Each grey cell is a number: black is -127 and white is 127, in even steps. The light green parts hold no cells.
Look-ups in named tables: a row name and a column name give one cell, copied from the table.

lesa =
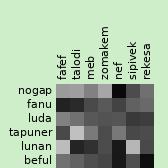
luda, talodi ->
-14
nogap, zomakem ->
38
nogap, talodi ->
30
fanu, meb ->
-53
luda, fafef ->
1
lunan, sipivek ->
54
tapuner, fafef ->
-54
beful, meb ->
-48
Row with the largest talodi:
tapuner

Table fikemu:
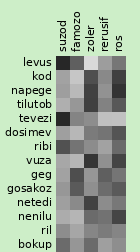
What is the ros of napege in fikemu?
-76
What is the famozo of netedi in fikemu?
10
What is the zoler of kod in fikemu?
-48
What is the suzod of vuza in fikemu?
39
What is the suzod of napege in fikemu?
30
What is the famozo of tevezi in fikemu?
4
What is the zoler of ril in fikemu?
6
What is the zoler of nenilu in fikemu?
-20
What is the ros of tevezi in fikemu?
65
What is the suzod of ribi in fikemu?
-46
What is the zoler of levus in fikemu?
89
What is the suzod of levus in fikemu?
-88
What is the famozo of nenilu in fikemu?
53
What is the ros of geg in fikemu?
-10
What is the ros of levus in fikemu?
-9
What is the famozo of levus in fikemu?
-32
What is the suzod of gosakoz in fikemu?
23
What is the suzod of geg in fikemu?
34
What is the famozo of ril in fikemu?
38

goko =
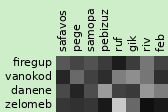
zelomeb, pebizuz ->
-102
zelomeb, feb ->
-102
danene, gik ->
-69
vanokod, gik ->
14
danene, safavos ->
-54
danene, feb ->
-2
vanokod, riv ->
-9
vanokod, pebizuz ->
-82
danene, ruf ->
-62
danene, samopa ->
-50
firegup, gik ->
-67
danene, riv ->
23
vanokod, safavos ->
-89
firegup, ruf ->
-99
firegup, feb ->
-60
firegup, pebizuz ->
-68
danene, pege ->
-91
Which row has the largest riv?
danene

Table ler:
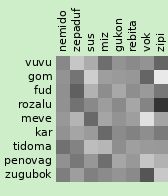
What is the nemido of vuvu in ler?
8
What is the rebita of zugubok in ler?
10
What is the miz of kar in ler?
-22
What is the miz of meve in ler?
37
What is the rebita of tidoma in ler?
31
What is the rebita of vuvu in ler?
10
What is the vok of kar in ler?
14
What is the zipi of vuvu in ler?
-26
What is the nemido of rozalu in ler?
17
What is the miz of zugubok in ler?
11
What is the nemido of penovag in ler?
17
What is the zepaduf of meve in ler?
52
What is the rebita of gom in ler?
23
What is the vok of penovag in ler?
69
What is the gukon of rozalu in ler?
10
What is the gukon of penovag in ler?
38
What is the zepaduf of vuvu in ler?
70
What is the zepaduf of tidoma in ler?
3
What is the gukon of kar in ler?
11
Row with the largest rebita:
rozalu

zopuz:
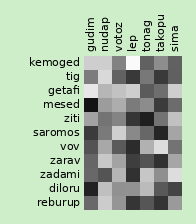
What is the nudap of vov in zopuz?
40
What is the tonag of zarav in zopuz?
-44
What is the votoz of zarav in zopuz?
35
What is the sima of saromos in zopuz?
37
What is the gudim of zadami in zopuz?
-23
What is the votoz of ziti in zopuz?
4

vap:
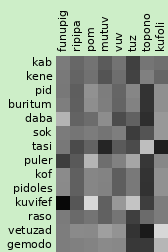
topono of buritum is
-76
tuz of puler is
38
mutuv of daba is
13
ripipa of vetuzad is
10
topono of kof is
-76
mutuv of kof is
3
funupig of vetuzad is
-2
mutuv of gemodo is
10
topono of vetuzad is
-101
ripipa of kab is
-24
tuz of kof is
-6
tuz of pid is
6
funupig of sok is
-4
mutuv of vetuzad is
31
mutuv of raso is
-30
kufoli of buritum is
15
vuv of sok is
-1
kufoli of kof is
17
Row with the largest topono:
tasi

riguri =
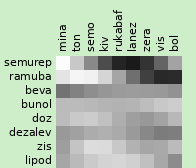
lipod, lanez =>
80
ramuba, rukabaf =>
37
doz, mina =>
60
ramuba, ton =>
117
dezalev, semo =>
44
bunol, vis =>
72
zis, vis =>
41
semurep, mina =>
124
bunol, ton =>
59
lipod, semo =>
74
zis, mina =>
30
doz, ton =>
73
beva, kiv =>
22
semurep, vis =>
-27
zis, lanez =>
50

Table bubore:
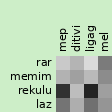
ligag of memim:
58
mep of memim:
50
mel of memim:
12
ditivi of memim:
32
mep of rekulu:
-78
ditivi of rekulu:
61
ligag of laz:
-15
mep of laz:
-11
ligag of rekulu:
-92
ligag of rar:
90
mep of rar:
73
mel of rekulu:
31
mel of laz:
21
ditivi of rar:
52
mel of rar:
-4
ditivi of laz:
46

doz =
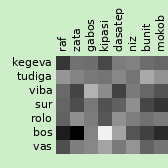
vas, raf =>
-48
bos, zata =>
-124
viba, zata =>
-59
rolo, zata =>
15
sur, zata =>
-50
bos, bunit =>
-63
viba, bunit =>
-24
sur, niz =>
15

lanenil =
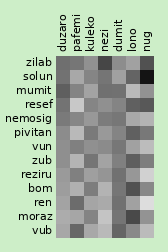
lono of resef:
-31
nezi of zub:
35
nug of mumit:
18
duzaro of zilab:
-16
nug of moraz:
19
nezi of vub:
57
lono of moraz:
-54
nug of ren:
93
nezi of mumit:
-15
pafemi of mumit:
4
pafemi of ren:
-19
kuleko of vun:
16
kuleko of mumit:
35
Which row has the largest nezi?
moraz

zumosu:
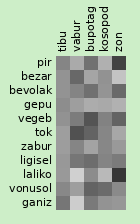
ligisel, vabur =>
-9
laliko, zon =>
-73
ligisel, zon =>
-4
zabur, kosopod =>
7
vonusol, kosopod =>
-20
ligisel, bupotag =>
-18
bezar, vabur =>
-23
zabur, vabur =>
5
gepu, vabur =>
30
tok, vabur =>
-46
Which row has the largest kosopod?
laliko

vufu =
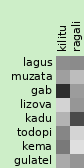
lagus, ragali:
11
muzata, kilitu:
31
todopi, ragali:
84
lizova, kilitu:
83
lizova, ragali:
22
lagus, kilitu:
14
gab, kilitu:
-82
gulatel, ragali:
21
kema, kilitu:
-6
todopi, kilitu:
6
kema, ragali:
95
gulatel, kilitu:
42
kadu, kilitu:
51
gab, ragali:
28
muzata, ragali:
61
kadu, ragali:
-53

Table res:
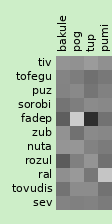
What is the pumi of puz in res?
1
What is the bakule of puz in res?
3
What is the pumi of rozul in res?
-14
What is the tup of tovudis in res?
12
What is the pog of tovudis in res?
12
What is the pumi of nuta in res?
-4
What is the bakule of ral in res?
15
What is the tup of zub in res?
10
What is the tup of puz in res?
-10
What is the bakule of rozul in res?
-36

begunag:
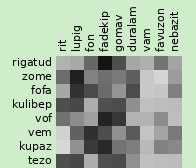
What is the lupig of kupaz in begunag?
17
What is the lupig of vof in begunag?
12
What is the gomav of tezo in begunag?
-52
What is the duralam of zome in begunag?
-32
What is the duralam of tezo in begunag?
16
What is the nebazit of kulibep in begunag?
59
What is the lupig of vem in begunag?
-30
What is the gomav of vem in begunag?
17
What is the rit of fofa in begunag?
39
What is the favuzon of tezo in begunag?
61
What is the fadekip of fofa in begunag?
-20
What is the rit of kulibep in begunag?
-49
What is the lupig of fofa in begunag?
-78
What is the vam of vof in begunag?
50

